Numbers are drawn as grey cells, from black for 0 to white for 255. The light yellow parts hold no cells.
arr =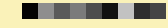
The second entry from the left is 142
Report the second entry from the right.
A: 46
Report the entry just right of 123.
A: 77

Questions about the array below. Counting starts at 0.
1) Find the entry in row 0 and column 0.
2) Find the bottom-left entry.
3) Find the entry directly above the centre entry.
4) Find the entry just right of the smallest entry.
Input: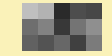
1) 191
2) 97
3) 42
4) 77

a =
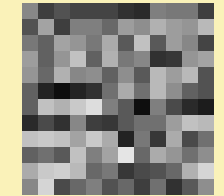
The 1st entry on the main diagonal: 135
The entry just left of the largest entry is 163
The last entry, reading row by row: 142
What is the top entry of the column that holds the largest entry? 49
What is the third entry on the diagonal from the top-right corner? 157
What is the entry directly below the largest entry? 55
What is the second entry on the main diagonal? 163
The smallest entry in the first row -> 42
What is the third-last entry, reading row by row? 49
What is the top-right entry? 62
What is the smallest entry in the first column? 42
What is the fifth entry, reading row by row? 68
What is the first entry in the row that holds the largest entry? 97
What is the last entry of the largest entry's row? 142
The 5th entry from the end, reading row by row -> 62
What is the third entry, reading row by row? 82
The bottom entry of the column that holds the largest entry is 104
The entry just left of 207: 201
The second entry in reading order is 62

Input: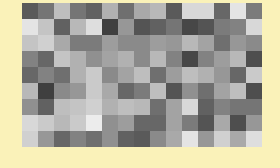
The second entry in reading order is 117
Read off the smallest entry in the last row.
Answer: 90
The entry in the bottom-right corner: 222
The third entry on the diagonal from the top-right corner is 111
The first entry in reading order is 90
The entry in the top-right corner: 123
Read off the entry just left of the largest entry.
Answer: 202
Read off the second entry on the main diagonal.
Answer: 196
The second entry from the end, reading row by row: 169
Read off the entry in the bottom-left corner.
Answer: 208
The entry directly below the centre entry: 123
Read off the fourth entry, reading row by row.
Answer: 117
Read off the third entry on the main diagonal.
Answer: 169
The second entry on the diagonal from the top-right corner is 130
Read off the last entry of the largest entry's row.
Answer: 151
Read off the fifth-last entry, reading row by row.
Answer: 228
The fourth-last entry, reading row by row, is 151
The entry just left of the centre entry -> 163
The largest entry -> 236
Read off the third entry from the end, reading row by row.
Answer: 208
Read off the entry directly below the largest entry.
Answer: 111
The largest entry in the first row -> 228

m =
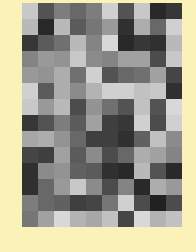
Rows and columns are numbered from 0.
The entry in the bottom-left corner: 118
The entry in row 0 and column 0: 200
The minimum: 33
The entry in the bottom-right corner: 193
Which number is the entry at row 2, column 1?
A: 91
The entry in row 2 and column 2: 112
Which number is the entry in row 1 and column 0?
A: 185
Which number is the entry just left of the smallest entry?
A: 76
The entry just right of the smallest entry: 76
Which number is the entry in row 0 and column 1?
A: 83
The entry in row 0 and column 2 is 125
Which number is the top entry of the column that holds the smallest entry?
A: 41
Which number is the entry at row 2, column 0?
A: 55
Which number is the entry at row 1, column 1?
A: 41
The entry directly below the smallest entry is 179
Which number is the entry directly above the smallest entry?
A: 173
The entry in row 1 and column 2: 185
